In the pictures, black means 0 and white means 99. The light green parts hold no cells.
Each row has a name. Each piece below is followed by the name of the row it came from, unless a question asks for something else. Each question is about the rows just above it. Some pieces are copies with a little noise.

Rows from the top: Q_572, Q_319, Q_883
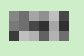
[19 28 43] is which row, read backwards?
Q_319
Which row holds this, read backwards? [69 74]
Q_883
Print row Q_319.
[47 43 28 19 64 19]
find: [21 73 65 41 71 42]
Q_883
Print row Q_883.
[23 74 69 38 69 43]

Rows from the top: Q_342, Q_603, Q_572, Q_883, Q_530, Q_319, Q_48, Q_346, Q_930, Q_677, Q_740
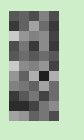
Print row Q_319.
[78 54 50 58 26]
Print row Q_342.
[34 38 30 50 30]
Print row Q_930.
[22 34 46 26 42]
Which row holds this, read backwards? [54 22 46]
Q_883
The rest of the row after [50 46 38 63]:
[42]
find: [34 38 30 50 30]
Q_342

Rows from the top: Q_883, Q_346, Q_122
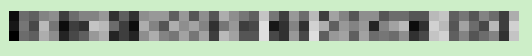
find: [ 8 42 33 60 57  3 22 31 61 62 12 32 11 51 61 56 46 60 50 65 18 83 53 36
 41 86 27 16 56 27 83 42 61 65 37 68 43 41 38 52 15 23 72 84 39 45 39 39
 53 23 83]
Q_122
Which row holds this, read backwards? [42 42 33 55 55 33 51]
Q_883

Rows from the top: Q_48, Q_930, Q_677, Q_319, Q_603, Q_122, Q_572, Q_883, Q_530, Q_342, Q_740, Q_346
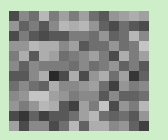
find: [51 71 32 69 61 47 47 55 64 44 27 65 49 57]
Q_603
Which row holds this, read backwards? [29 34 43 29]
Q_930
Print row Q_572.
[34 34 53 67 16 29 67 29 58 67 43 62 21 38]
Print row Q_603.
[48 67 34 67 62 43 48 53 62 48 29 67 48 62]
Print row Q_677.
[29 48 34 29 34 34 48 48 43 58 38 43 71 53]

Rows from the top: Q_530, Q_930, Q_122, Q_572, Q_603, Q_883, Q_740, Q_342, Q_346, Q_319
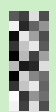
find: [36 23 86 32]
Q_530
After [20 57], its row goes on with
[43]

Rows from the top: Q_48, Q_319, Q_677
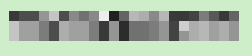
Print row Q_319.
[76 62 62 48 30 67 62 62 48 22 58 17 44 44 48 58 26 80 67 71 62 67 58]
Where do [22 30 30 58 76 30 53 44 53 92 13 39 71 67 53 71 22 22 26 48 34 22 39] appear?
Q_48

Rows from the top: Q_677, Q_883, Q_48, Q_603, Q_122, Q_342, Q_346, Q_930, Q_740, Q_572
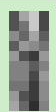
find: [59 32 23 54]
Q_740
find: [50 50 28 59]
Q_346

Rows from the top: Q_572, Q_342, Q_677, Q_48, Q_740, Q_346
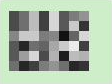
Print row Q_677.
[52 78 78 48 52  7 39 83]
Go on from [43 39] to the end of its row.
[65 78 91 25]
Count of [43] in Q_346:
2
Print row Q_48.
[34 15 43 39 65 78 91 25]
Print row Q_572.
[29 43 73 25 83 34 48 57]
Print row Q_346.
[43 15 25 48 57 43 15 20]
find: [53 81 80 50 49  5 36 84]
Q_677

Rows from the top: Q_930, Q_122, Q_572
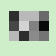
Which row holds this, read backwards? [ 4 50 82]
Q_122
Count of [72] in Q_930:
2
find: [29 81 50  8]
Q_122
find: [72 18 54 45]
Q_572

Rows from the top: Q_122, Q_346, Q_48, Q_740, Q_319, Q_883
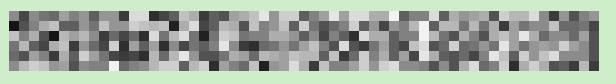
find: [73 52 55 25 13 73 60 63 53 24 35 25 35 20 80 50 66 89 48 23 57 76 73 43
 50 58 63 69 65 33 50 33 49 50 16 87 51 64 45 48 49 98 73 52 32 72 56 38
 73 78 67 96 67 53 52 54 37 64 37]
Q_48
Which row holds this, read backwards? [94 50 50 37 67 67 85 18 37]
Q_48
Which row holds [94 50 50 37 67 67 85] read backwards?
Q_48
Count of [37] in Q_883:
2
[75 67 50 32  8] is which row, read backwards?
Q_346

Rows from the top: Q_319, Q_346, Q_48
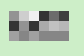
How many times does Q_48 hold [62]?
2
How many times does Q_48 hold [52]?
4
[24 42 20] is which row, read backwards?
Q_319

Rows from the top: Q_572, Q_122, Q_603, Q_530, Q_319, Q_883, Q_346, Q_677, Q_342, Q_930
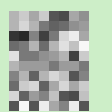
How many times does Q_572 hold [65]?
2
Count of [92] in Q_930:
2
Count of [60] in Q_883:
5
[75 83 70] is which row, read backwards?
Q_346

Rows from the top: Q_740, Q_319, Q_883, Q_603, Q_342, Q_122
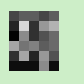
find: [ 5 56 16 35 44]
Q_883
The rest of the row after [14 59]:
[32]
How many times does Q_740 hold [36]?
3
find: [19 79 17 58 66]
Q_319
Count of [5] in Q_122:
4

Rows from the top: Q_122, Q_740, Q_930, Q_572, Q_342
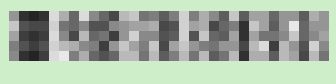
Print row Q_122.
[58 19 14 19 85 67 40 85 53 40 28 72 77 45 49 36 49 81 49 67 53 36 77 36
 63 63 40 58 58 36 67 58]
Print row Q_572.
[49 32 24 32 81 72 67 53 49 24 58 77 63 49 77 28 63 77 58 49 45 58 58 28
 72 85 24 72 58 32 81 53]
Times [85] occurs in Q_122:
2

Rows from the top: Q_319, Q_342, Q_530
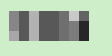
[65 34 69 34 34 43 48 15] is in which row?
Q_530
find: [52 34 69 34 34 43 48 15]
Q_342
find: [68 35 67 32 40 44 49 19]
Q_530

